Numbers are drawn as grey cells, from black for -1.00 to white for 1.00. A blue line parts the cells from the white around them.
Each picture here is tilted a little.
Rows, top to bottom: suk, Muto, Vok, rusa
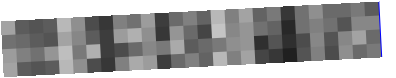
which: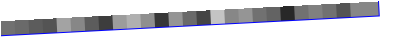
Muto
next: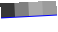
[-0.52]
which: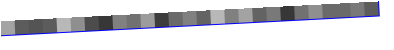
suk
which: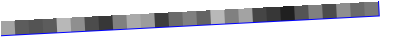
rusa

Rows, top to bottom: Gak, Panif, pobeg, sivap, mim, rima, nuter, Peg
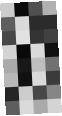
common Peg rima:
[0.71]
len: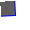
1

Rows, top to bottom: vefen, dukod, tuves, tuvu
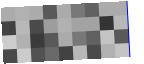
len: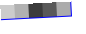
5
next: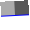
[0.34]
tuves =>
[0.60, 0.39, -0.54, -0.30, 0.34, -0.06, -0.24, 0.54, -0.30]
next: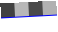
[0.54]
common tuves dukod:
[0.39]
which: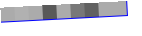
vefen
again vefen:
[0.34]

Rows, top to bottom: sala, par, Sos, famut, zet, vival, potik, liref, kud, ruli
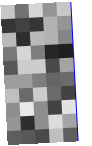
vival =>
[0.23, 0.23, -0.01, -0.21, -0.16]
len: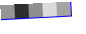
5
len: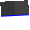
2
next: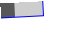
[-0.42]
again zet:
[0.61]
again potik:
[-0.16]

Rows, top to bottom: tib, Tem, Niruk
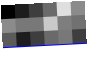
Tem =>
[0.09, -0.06, -0.06, 0.58, -0.01, -0.11]
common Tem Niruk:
[-0.06]
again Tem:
[-0.06]
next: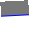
[0.58]
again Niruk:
[-0.51]
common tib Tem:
[0.09]
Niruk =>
[-0.29, -0.77, -0.51, -0.17, -0.06, -0.51]

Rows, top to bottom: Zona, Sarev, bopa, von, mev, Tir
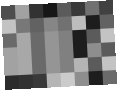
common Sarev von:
[-0.77]
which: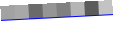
mev

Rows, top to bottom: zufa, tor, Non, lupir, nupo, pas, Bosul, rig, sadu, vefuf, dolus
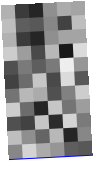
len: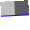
2
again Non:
[0.29]
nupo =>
[-0.37, -0.04, -0.26, -0.04, 0.87, 0.18]
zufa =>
[0.39, -0.54, -0.71, 0.12, 0.34, 0.29]

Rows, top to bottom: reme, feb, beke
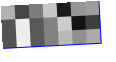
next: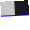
[0.18]
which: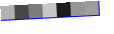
reme

